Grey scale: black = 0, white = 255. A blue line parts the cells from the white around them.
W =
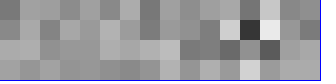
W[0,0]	121
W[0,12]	117
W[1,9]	145
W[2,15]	168
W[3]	[162, 150, 162, 148, 151, 144, 138, 148, 178, 149, 175, 154, 210, 155, 171, 171]
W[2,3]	152
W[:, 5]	[137, 178, 174, 144]
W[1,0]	137
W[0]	[121, 161, 158, 140, 160, 137, 172, 120, 160, 142, 159, 168, 117, 199, 136, 143]
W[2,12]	145
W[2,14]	160
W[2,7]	177
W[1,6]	156
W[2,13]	91
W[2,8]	188
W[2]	[171, 174, 145, 152, 152, 174, 167, 177, 188, 122, 126, 106, 145, 91, 160, 168]
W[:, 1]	[161, 169, 174, 150]
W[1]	[137, 169, 132, 167, 154, 178, 156, 124, 154, 145, 126, 207, 54, 234, 151, 123]

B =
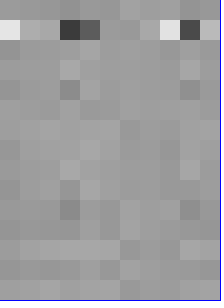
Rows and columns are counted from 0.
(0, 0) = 155
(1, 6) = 153
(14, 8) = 156
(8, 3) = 168
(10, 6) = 162
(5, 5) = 155
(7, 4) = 167
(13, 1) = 153
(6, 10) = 163
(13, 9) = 154
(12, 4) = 167
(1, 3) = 59
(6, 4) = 163
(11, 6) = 163
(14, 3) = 160
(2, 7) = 157
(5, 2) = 155
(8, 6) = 157
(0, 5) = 151
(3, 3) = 168
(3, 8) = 155
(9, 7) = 157
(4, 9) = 144
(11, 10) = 150
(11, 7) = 158
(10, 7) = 158
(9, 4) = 166
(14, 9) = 161
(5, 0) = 159
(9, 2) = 160
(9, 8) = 153
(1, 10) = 186
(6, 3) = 161
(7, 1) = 159

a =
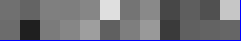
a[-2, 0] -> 112
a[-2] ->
[112, 100, 127, 126, 134, 223, 116, 137, 71, 94, 80, 198]
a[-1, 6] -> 126
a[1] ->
[108, 31, 123, 134, 158, 96, 126, 153, 58, 96, 99, 102]

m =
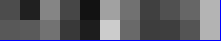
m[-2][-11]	76
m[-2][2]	133
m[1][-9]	114
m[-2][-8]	70
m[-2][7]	64
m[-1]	[88, 90, 114, 56, 29, 204, 105, 61, 62, 84, 179]

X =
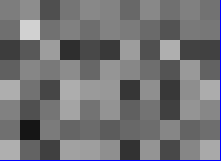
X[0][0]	125
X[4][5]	152
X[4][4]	154
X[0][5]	131
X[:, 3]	[117, 128, 46, 140, 173, 164, 101, 161]
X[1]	[111, 209, 113, 128, 110, 130, 123, 106, 83, 121, 119]
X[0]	[125, 141, 79, 117, 136, 131, 104, 136, 112, 128, 114]
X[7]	[175, 99, 64, 161, 158, 143, 50, 148, 72, 134, 169]
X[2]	[61, 88, 157, 46, 72, 57, 157, 80, 175, 66, 65]
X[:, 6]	[104, 123, 157, 135, 54, 96, 104, 50]
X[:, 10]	[114, 119, 65, 98, 172, 135, 110, 169]
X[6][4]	107
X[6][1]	21
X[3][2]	121
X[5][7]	115

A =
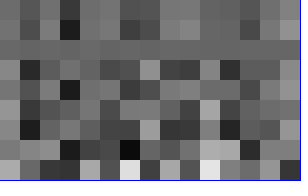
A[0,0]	108
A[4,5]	117
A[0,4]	109
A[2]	[104, 100, 103, 100, 105, 100, 102, 100, 103, 102, 101, 101, 102, 102, 102]
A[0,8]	118
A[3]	[135, 41, 92, 112, 99, 74, 80, 144, 67, 62, 132, 48, 92, 92, 137]
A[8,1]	104
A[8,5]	81
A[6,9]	57
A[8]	[171, 104, 56, 52, 168, 81, 222, 64, 167, 83, 228, 127, 108, 149, 54]
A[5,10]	165
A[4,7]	78
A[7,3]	27
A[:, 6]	[81, 63, 102, 80, 60, 121, 67, 11, 222]
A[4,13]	122
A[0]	[108, 86, 112, 57, 109, 115, 81, 84, 118, 119, 99, 96, 85, 111, 129]
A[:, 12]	[85, 73, 102, 92, 73, 97, 92, 44, 108]
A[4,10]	107
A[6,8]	54
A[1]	[114, 77, 123, 28, 112, 119, 63, 76, 123, 131, 102, 100, 73, 119, 145]
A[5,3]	95
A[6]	[135, 29, 99, 119, 94, 68, 67, 156, 54, 57, 127, 37, 92, 85, 149]

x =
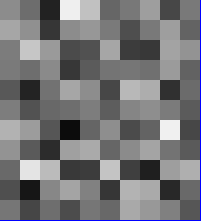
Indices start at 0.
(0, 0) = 140
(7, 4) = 170
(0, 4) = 193
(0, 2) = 34
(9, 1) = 22
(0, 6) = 120
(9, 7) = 170
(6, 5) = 142
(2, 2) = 154
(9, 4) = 129
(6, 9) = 71
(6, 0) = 178
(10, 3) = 76
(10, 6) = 169
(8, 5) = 196
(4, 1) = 35
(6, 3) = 12
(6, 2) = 86
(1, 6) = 78
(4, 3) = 166
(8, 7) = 31
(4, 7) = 173
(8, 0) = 105
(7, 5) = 102
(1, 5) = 122
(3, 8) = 155
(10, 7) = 152
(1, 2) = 54
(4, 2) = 114
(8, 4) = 60
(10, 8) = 128
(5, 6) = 133

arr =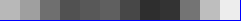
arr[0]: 184
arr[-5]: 46
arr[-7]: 95

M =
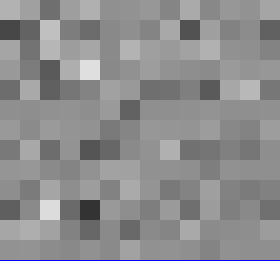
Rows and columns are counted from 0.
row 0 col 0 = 178
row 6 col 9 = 148
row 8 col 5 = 162
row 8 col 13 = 143
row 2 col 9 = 162
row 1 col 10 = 159
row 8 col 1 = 151
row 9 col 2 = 165
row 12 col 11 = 145
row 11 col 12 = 142
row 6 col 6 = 133
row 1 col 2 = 192
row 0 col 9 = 170
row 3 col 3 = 174
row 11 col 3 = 130
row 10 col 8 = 154
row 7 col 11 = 128
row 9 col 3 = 142
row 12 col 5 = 138
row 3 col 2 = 90
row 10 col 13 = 112
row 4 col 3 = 118
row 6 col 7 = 151
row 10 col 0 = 95
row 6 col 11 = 136
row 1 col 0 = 71
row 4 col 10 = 90
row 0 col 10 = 136
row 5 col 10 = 147
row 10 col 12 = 137
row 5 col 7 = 143
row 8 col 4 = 146
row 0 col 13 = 165
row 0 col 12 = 146

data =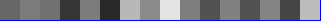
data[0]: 103
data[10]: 82
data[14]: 69
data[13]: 132
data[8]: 227

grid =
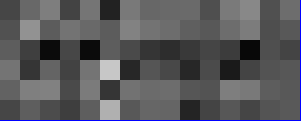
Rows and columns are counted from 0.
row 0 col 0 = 70
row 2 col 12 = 8
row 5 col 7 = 102
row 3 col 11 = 26
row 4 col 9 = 86
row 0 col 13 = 80
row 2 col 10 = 69
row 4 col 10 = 83
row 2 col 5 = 93
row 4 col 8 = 109
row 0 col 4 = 117
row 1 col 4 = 105
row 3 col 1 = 53
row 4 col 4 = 123
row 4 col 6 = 114
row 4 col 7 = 107
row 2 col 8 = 45
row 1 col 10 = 88
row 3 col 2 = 100
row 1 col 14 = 88
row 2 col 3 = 71
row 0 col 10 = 79
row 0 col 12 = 136
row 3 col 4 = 116
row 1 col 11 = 109
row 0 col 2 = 126
